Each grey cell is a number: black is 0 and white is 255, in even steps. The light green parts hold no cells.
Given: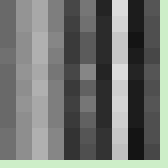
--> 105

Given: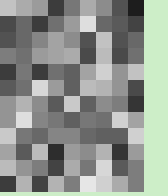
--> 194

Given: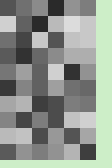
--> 84

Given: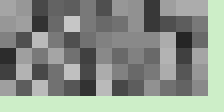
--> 165

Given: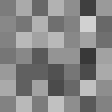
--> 124
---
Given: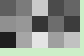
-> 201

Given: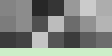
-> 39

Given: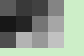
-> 65

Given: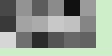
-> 92

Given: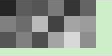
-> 85

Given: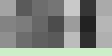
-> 109
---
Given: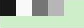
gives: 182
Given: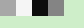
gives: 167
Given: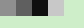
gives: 143
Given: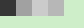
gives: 183
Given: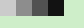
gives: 141
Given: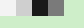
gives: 207
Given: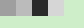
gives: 187
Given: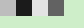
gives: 189
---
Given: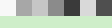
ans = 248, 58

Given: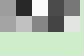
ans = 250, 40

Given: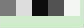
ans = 245, 13

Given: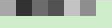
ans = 195, 50

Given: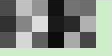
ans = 221, 12

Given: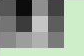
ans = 197, 12
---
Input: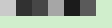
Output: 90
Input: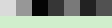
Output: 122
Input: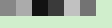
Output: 134
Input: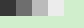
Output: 109
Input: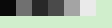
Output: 112
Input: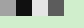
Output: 91
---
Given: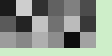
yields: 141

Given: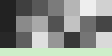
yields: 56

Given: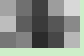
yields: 43

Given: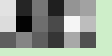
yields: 53

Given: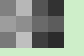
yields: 191

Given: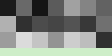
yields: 205

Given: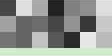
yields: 42
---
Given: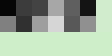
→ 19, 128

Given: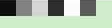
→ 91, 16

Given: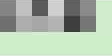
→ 138, 112

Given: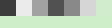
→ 212, 59

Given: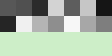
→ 21, 37

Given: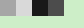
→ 76, 166
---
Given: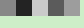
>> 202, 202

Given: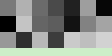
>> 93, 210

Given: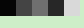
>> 111, 217

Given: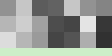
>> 77, 228

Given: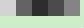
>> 45, 211

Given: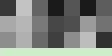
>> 71, 195

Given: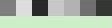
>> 199, 221

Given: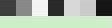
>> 41, 243
